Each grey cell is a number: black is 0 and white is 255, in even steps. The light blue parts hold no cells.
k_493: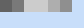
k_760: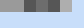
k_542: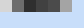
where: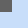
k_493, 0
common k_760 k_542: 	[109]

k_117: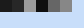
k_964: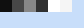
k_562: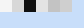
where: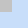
k_562, 4
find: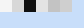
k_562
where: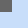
k_117, 4
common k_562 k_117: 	[15]

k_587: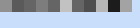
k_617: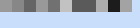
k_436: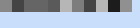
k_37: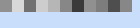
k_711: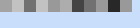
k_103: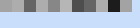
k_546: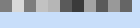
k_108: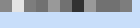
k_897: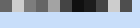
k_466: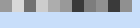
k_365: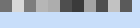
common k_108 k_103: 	[135]
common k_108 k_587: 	[125]
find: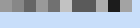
k_617

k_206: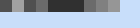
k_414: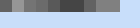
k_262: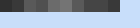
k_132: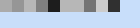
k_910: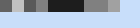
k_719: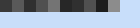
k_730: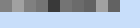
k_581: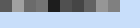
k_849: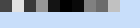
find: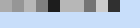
k_132
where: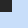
k_719, 5
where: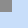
k_719, 9

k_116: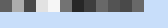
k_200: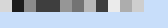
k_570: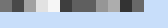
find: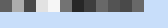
k_116
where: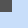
k_116, 9
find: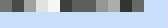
k_570
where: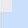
k_200, 9

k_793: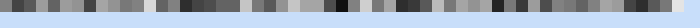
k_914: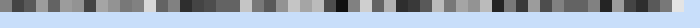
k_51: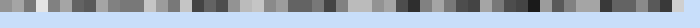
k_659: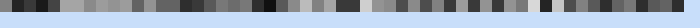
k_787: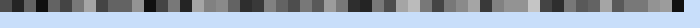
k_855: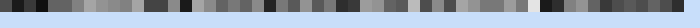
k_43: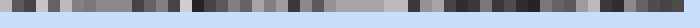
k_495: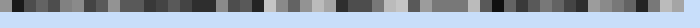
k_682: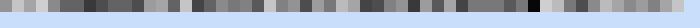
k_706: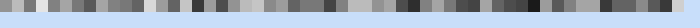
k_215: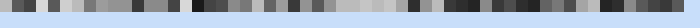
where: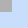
k_914, 32
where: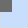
k_659, 19

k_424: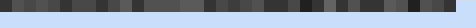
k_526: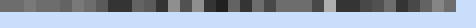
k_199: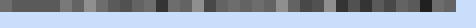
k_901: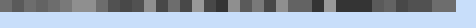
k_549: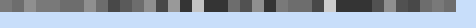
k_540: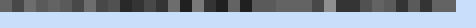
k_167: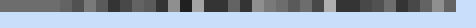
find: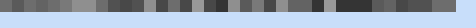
k_901
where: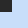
k_540, 10
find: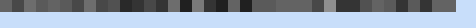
k_540
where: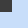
k_424, 19
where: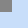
k_526, 36

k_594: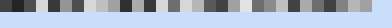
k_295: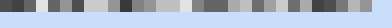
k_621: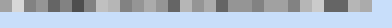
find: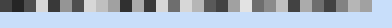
k_594
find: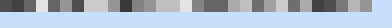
k_295
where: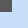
k_594, 17
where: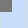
k_295, 28
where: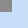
k_594, 22

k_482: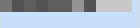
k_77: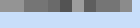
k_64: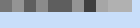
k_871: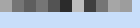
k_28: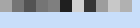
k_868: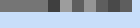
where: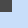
k_868, 9
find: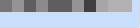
k_64
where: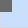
k_77, 4
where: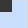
k_28, 7
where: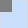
k_28, 4
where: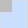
k_871, 6

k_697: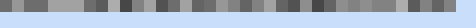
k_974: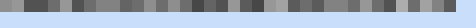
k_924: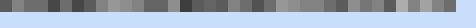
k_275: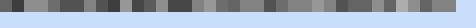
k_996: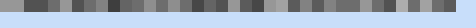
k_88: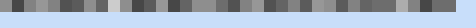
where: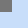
k_924, 30
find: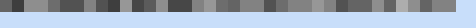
k_275

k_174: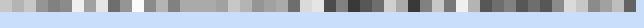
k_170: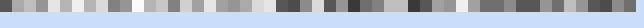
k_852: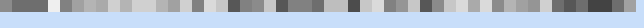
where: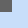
k_174, 52
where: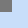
k_174, 37

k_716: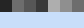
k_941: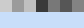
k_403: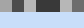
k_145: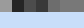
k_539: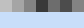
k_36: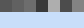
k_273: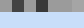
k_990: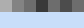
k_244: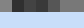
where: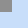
k_716, 5
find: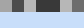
k_403
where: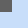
k_36, 1
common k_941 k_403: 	[57]
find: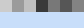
k_941

